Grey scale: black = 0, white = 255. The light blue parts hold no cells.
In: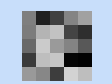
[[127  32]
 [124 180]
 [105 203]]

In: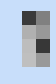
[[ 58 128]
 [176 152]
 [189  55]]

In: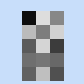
[[ 13 221]
 [187 125]
 [ 91 213]]

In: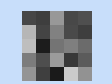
[[ 70  62]
 [182  68]
 [190  28]]

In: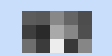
[[ 92  88]
 [ 62  42]
 [110  59]]

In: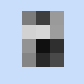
[[124  62]
 [210 214]
 [147  16]]

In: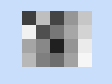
[[ 62 191]
 [241  79]
 [165 136]]

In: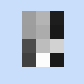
[[158 180]
 [157 172]
 [ 76 189]]

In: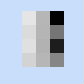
[[229 182]
 [219 181]
 [224 178]]
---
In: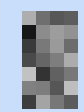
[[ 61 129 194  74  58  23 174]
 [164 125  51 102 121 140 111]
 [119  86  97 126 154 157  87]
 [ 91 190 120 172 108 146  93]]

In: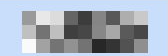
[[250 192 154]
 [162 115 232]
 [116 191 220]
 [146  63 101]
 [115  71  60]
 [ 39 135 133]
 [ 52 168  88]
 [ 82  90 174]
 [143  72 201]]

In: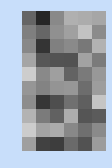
[[159 204 179 141 150 205 165 136 127 101]
 [ 65 163 123  54 131 137  87  52 102  38]
 [ 61 171  97  78 148 159  83 128 144 137]
 [106 136 173 112 151  99  82 138 160 176]
 [ 82 111  85  95 109 122 162 120 194 172]
 [156 138  91 197 157 152 123 178 139 166]]

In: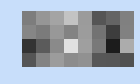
[[ 85  51 134 125]
 [131  91 123 150]
 [156 138 152 164]
 [140 225 131 195]
 [145 159 156 155]
 [ 87 121 115  85]
 [ 86  28  61 100]
 [ 80 172 129 128]]

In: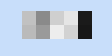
[[186 193]
 [154 138]
 [237 207]
 [210 229]
 [ 23  26]]

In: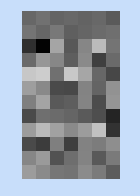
[[156 134  74 156  74 127 158 199 106  47 116 103]
 [138 154  60 186 111 164 137 205 151   3 102 113]
 [118  82 127 161 107  89  74 112 135 165 120 100]
 [115 110  62 138 101  94  72 200  94  88  95 104]
 [139 131 130 156  90 132 131 166 138 134 101  99]
 [123  89 124 193  78  76 100 103  63 187 107 104]
 [ 92 122 142  50  36 149 146  71 106 116 111  90]]

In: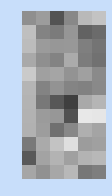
[[166  89 121 177 178 179 181 202 169 188 191 143]
 [145 163 170 157 155 120 131 160 143 155 131 156]
 [167 179 195 112 151  87 147 165 131 151 123  83]
 [184 160 223 136  81  63 132 147 171 152 150 136]
 [119 179 156 175 232 169 129 160 124 127  98 185]
 [126 184 160 164 230 181 137 138 113 116 107 195]]
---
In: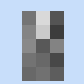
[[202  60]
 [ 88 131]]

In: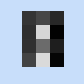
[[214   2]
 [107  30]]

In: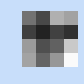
[[34 65]
 [79 97]]

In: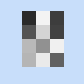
[[212  65]
 [145 240]]

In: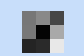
[[  4 169]
 [ 42 232]]

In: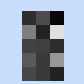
[[ 34 224]
 [ 63  45]]

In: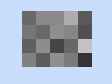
[[105 142]
 [141  69]]

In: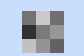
[[122 150]
 [148  98]]

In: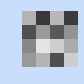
[[154  88]
 [228 206]]
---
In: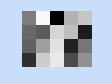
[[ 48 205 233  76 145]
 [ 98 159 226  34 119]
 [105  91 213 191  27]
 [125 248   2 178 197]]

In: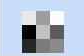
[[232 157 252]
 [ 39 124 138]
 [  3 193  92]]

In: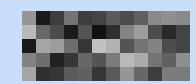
[[ 26 165 157 110  54 193 178  84 116 131  76  68]
 [185 103  76  26  84  18  47 131 157  76  41  68]
 [150  26  62 116  62  68  90  76  96 137 143 137]
 [165  47  54  90  96  54  90 150 103  62 123 123]
 [131 110  34  54 103  84 123 185 171 116  96 143]]

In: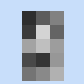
[[116 137 177]
 [163 191 157]
 [ 73  52 151]
 [ 46  92 129]
 [ 59 212 100]]

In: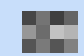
[[151 108 194 180]
 [ 85 122  85 129]
 [ 70 116  63 100]]

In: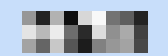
[[228 185 236 109  42 221 144 170  65]
 [163 101 200  86  28 129 151 163  72]
 [151  35 178  14 215 248 115  94  35]]

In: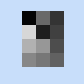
[[135 119  97]
 [177 151  77]
 [215  30  64]
 [  4 105  52]]

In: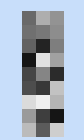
[[187  91 206]
 [ 77  56 194]
 [219 239 180]
 [ 21 225 161]
 [105 174 147]
 [112 120 141]
 [ 98  35 126]
 [ 69 133  43]
 [154  62  21]]

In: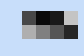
[[175 128  85  38]
 [ 72  10  25 196]]
